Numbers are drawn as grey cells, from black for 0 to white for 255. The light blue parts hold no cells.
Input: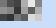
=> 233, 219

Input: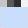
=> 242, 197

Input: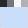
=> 247, 177

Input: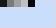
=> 192, 162

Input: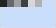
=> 215, 176

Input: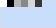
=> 253, 214
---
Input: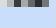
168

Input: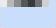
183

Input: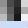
188

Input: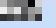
209

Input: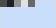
104

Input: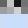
170

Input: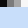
123
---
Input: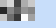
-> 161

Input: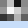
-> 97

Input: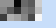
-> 246

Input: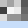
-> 117

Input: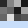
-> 86

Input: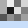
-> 159

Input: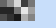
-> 132
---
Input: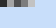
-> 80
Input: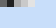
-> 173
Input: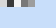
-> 244
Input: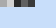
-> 43
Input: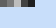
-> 189
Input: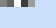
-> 255
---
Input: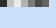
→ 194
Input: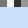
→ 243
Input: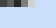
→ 95
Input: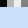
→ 183
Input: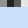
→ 35
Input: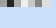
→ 37
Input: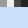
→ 239
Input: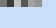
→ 58
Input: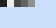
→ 235
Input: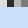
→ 42
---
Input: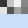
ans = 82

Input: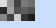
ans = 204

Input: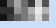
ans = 150

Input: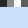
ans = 137

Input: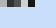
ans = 81

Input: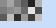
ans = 153

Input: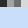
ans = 162
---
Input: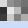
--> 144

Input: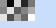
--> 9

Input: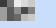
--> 116

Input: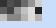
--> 79

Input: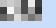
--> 205

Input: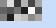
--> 221

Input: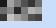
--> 163
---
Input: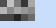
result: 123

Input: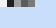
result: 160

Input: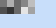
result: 105

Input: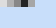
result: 136

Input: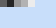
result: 152

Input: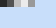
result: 193

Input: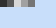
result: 216
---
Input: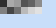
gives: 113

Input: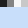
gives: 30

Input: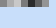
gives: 122

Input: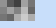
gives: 103

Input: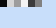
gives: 157

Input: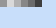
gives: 177

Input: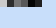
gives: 117
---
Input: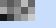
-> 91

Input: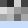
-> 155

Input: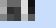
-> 221

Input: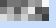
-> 79

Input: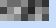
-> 149

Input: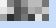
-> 160
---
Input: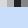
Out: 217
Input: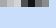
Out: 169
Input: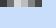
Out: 58
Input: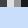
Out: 66
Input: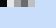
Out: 10
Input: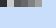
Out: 47
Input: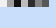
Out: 240
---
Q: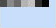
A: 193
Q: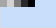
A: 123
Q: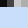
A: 70
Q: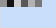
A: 88
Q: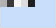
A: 246
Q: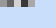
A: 211
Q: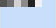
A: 139
